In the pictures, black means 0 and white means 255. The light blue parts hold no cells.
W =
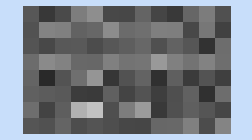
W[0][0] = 87
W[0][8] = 69
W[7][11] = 76
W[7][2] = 100
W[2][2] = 88
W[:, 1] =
[56, 131, 72, 138, 41, 92, 67, 81]
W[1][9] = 126
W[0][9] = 57
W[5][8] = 62
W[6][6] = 125
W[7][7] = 70
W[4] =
[100, 41, 83, 111, 149, 54, 82, 99, 48, 95, 59, 83, 63]
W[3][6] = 115
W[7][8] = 103
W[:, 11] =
[124, 119, 50, 130, 83, 48, 85, 76]
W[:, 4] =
[142, 103, 76, 103, 149, 58, 194, 84]
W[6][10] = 95
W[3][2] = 130
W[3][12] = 110
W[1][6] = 107
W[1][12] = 65
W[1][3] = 98
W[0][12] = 80
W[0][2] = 74
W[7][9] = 104
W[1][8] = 127

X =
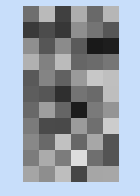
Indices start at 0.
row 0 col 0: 110
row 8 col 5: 83
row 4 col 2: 97
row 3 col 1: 129
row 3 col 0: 177
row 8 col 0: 136
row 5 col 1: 86
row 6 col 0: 104
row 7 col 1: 74
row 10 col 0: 165
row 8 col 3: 103
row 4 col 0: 89
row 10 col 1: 142
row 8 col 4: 167
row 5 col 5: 190
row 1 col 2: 55
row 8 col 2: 193
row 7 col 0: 123
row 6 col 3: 28
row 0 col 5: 182
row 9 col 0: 124

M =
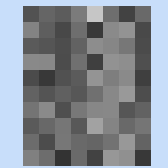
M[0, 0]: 82
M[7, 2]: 118
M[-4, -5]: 120
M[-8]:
[90, 85, 77, 98, 141, 134, 119, 75]
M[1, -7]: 94
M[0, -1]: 105
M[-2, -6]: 119
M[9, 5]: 151
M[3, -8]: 137
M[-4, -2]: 86
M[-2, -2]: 152
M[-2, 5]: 114
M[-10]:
[82, 101, 92, 123, 198, 110, 66, 105]
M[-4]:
[116, 138, 79, 120, 135, 136, 86, 98]
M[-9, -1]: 73
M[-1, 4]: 66
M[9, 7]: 56
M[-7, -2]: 142
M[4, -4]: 148
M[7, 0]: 90
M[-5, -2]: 153
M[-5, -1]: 77

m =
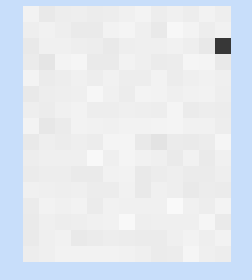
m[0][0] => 242
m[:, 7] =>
[243, 239, 239, 239, 237, 243, 238, 242, 233, 241, 233, 233, 240, 238, 235, 239]
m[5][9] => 239
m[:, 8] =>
[237, 233, 239, 235, 242, 242, 237, 243, 227, 239, 236, 240, 240, 239, 235, 235]
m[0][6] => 240
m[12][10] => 240
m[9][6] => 244
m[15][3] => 242
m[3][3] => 245
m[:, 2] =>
[237, 238, 240, 243, 237, 238, 240, 235, 236, 239, 237, 238, 240, 237, 241, 242]
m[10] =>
[235, 237, 237, 234, 234, 241, 242, 233, 236, 238, 235, 235, 238]
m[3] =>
[235, 229, 243, 245, 234, 234, 242, 239, 235, 236, 245, 244, 233]
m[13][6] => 248
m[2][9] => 241
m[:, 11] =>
[242, 237, 232, 244, 241, 242, 237, 241, 236, 234, 235, 236, 237, 245, 238, 239]
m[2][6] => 238
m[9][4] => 248
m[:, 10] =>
[237, 243, 238, 245, 239, 241, 235, 241, 234, 241, 235, 233, 240, 239, 242, 245]
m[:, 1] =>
[233, 241, 240, 229, 235, 237, 236, 231, 238, 239, 237, 239, 242, 239, 239, 239]
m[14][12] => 242
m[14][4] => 235
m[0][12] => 238
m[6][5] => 237

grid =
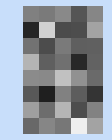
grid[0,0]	128
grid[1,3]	77
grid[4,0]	139
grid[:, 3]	[85, 77, 95, 40, 145, 93, 77, 239]
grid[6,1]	109
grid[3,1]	95
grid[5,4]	52
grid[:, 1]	[122, 209, 76, 95, 137, 31, 109, 134]
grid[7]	[104, 134, 119, 239, 163]
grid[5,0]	88
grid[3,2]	112

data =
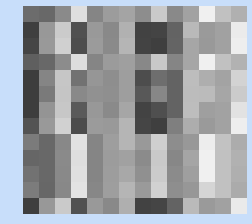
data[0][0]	108
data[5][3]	137
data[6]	[61, 148, 199, 90, 152, 138, 166, 67, 79, 99, 189, 159, 162, 226]
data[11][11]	213
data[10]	[114, 104, 137, 224, 133, 157, 168, 144, 203, 139, 159, 240, 193, 175]
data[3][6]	159
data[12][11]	154
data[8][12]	194
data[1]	[63, 152, 203, 80, 153, 137, 177, 66, 68, 99, 185, 154, 161, 235]
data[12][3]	81
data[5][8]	135
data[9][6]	161
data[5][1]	122
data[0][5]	156
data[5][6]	158
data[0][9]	137
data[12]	[62, 152, 202, 81, 153, 137, 175, 66, 69, 99, 186, 154, 161, 234]
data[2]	[69, 153, 208, 77, 155, 138, 181, 67, 63, 100, 166, 153, 161, 238]
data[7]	[83, 153, 209, 76, 155, 153, 181, 69, 63, 127, 173, 154, 162, 238]
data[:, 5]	[156, 137, 138, 155, 142, 143, 138, 153, 158, 156, 157, 158, 137]
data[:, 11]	[240, 154, 153, 240, 174, 187, 159, 154, 237, 240, 240, 213, 154]
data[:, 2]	[138, 203, 208, 140, 198, 197, 199, 209, 136, 138, 137, 136, 202]
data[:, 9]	[137, 99, 100, 133, 99, 99, 99, 127, 141, 135, 139, 142, 99]
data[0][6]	164
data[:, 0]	[108, 63, 69, 95, 61, 61, 61, 83, 123, 102, 114, 124, 62]
